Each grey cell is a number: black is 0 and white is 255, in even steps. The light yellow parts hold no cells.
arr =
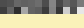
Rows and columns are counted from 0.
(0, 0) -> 77
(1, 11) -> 231
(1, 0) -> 62
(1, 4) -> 99
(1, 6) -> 60

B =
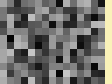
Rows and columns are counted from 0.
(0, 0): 165
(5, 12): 45
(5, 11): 25
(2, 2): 98
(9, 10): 132
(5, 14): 115
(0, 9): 175
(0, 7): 113
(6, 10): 171
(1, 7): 82
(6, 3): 170
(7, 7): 100
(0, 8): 13
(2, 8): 164
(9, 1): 93
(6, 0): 157
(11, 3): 33
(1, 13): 93
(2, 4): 190
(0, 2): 40
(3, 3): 46
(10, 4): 95
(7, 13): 99
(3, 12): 89
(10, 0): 182
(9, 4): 64
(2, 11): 150
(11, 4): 187
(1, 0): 119
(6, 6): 59
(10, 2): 115
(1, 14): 142
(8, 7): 116
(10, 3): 141
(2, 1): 173
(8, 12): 129
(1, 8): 117

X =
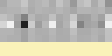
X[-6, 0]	169
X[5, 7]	179
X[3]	[213, 242, 158, 31, 204, 158, 183, 239, 165, 179, 214, 131, 163, 168, 144, 240]
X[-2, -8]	171
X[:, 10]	[153, 167, 199, 214, 190, 183]
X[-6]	[169, 183, 183, 198, 175, 180, 186, 172, 195, 180, 153, 188, 197, 171, 189, 146]
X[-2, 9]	173
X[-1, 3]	161
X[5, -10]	172
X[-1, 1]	175
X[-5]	[176, 179, 179, 186, 172, 180, 177, 175, 182, 176, 167, 180, 180, 177, 181, 166]
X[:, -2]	[189, 181, 162, 144, 174, 170]
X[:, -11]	[180, 180, 170, 158, 173, 175]
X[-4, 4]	183
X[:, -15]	[183, 179, 183, 242, 180, 175]
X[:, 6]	[186, 177, 173, 183, 174, 172]
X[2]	[193, 183, 166, 130, 183, 170, 173, 192, 169, 176, 199, 159, 161, 175, 162, 211]
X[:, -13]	[198, 186, 130, 31, 162, 161]
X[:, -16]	[169, 176, 193, 213, 180, 179]
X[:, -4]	[197, 180, 161, 163, 171, 174]
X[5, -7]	172

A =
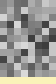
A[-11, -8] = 134
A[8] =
[69, 173, 101, 174, 202, 116, 192, 147]
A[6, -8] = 207
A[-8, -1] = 194
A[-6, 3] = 170
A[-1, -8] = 151
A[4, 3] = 149
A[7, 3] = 69
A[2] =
[211, 156, 118, 68, 138, 171, 183, 130]
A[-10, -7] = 175
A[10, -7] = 107
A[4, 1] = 126
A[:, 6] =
[200, 168, 183, 66, 202, 105, 61, 85, 192, 98, 149]
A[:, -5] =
[106, 203, 68, 86, 149, 170, 216, 69, 174, 138, 217]
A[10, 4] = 115
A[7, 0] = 161
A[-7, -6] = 181
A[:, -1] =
[182, 166, 130, 194, 88, 63, 198, 198, 147, 190, 161]
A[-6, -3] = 165
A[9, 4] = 94
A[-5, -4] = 197
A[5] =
[92, 145, 154, 170, 63, 165, 105, 63]

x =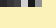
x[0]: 42
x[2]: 68
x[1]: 55

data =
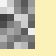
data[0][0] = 244
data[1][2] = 143
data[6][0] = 142
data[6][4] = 100
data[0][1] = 199
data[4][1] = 168
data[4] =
[141, 168, 149, 91, 238]
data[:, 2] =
[131, 143, 213, 150, 149, 114, 201]
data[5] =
[180, 136, 114, 131, 121]
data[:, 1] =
[199, 222, 80, 125, 168, 136, 112]

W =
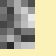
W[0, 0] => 83
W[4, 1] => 126
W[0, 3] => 123
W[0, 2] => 173
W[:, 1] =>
[125, 61, 79, 87, 126, 181, 41]
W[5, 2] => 133
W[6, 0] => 89
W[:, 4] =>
[78, 156, 234, 215, 121, 64, 197]
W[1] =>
[119, 61, 173, 205, 156]

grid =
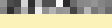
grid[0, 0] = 146
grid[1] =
[130, 47, 100, 176, 65, 237, 144, 177, 147, 151, 68, 119, 181, 119, 138, 107]
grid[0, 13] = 148
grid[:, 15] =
[123, 107]
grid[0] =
[146, 76, 67, 213, 47, 182, 79, 78, 248, 41, 107, 135, 138, 148, 132, 123]
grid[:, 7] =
[78, 177]

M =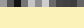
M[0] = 155
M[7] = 106
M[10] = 61
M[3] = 117

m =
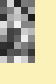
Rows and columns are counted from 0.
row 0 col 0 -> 85
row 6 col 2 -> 163
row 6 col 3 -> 124
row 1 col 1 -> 131
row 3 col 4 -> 134
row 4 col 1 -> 66
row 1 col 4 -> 170
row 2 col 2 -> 192
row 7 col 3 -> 110
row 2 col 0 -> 47
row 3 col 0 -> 223
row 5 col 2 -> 101
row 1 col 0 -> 107
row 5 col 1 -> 66

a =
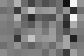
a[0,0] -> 142
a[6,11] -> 124
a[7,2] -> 121
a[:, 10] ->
[246, 45, 246, 174, 124, 32, 119, 159]
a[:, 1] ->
[128, 119, 126, 119, 120, 128, 125, 126]
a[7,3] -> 127
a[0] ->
[142, 128, 177, 107, 67, 104, 79, 94, 110, 17, 246, 148]
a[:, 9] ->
[17, 147, 61, 43, 82, 165, 165, 59]
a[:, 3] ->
[107, 146, 97, 106, 124, 146, 113, 127]
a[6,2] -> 146
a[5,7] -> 158
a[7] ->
[142, 126, 121, 127, 130, 130, 109, 136, 109, 59, 159, 130]
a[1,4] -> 194
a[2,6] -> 85
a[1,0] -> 110
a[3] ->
[126, 119, 135, 106, 90, 133, 103, 139, 114, 43, 174, 128]
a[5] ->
[131, 128, 55, 146, 195, 145, 152, 158, 117, 165, 32, 112]
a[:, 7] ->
[94, 158, 81, 139, 155, 158, 110, 136]
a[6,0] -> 111
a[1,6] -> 152
